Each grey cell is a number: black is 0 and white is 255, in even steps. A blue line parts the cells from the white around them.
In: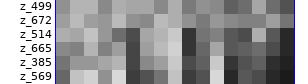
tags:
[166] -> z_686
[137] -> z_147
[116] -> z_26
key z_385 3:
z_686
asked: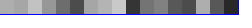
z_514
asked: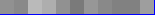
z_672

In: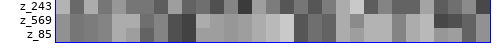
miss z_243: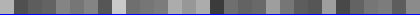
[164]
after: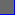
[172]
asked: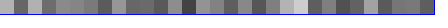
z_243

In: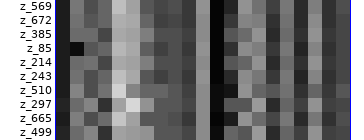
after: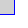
[132]
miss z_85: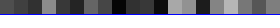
[94]
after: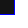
[146]

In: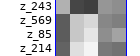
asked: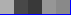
z_243
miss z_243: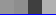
[70]
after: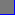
[114]
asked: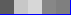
z_569

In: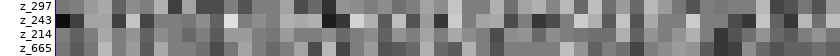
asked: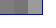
z_214
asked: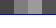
z_665
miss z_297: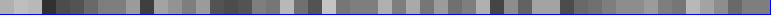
[133]
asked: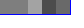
z_297

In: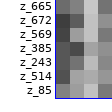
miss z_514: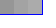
[81]
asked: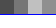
z_243
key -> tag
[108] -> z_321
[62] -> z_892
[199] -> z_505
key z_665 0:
z_321
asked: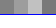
z_85

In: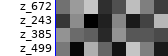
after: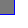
[7]
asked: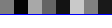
z_499
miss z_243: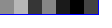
[32]

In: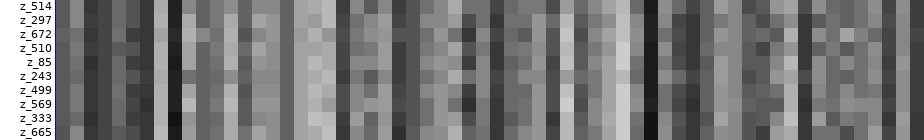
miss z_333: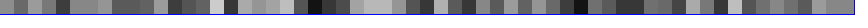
[48]
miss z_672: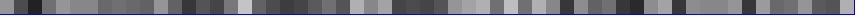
[128]
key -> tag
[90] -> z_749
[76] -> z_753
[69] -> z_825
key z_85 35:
z_825

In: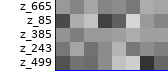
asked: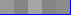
z_665
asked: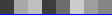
z_85
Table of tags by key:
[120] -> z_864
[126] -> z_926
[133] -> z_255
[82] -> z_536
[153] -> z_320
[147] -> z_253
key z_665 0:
z_320
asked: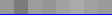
z_385
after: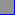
[126]

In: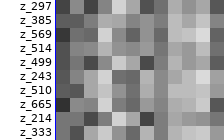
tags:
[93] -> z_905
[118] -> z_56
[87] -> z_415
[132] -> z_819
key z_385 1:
z_905
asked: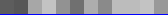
z_510
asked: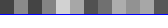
z_297
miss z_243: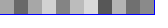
[161]
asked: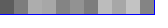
z_385

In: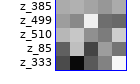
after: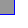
[171]
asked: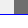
z_499

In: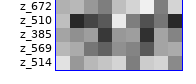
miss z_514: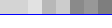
[197]
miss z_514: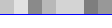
[204]
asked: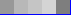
z_514
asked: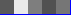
z_510

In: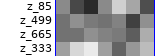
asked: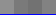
z_499
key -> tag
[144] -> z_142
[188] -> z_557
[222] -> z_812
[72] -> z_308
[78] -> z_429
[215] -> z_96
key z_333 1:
z_96

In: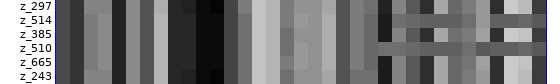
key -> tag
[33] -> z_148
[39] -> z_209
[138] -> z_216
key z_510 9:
z_209
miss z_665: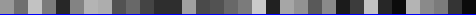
[117]
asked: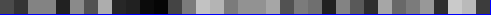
z_297
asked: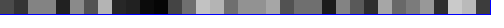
z_243

